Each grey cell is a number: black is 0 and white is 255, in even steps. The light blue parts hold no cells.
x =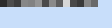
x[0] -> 43
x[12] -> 135
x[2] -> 61
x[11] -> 58
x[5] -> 149

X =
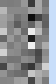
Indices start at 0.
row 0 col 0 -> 126
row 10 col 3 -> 105
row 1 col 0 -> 183
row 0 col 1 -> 124
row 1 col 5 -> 165
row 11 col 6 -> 122
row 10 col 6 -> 158
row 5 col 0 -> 103
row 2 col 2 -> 114
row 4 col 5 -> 184
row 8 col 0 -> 128
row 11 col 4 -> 70
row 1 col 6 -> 131
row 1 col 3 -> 136
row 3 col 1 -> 130
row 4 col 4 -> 235
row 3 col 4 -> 100
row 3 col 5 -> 156
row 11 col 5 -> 164
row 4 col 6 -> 118
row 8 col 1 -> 116
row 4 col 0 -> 201
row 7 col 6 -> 138
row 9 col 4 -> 54
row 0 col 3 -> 151

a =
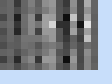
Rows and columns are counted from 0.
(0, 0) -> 95
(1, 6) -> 125
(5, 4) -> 116
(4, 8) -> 86
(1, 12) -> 147
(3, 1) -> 107
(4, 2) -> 38
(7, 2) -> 79
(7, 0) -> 98
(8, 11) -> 72
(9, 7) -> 141
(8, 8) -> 97
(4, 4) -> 135
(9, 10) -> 136
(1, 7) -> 145
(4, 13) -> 95
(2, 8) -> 86
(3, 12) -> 226
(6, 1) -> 95
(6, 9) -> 69
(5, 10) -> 95
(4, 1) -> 103
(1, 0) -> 98
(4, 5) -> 66
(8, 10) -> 151
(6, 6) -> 115
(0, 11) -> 72
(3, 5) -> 116
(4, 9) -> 44
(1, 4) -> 116
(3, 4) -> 137
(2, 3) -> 110
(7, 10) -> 133
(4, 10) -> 161
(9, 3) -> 100
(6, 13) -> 97
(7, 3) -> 100
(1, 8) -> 85
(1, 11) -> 74

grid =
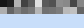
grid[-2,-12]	22
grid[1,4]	120
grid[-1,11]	100
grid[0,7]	82
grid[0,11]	134
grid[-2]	[22, 34, 179, 66, 92, 223, 90, 82, 142, 137, 71, 134]
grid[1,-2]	192

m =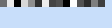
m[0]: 109
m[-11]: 142
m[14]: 62
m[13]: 127
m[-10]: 47

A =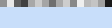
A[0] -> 146
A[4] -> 168
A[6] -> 165
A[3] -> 64

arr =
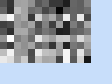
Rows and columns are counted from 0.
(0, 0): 84
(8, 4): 78
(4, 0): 83
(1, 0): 102
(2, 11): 233
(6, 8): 161
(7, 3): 149
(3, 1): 75
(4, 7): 104
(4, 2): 167
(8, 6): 166
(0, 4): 145
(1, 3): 165
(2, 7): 168
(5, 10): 142
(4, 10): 96
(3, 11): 90
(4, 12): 123
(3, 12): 167
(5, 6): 179
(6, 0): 88
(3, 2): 155
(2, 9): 237
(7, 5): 233
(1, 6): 71
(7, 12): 136
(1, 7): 96
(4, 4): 126
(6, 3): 144
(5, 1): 254
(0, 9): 30
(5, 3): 147
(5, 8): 200
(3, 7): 64
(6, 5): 99
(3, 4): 164
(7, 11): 227

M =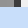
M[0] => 146
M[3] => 240
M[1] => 147
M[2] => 60

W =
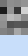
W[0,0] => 116
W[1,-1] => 209
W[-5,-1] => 147
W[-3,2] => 174
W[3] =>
[144, 81, 87, 85]
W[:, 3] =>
[147, 209, 140, 85, 136]

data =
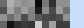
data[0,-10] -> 109
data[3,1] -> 20
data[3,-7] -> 60
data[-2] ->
[146, 110, 139, 78, 129, 89, 71, 70, 79, 145]
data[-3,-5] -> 28
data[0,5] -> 10
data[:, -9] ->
[175, 163, 110, 20]
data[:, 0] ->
[109, 80, 146, 103]
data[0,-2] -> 143
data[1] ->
[80, 163, 128, 157, 131, 28, 139, 75, 156, 113]
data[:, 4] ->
[152, 131, 129, 53]
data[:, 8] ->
[143, 156, 79, 59]

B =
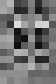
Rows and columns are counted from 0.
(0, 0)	158
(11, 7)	116
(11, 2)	141
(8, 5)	35
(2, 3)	122
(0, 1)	181
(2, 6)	82
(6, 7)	130
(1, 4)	116
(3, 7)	88
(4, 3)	85
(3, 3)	164
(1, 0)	168
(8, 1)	147
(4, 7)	117
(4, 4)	116
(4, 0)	117
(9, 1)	96
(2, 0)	93
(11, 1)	126
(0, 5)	44
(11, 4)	114
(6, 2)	12
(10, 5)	103
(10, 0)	141
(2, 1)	86
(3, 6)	211
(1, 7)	101
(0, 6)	107
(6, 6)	65
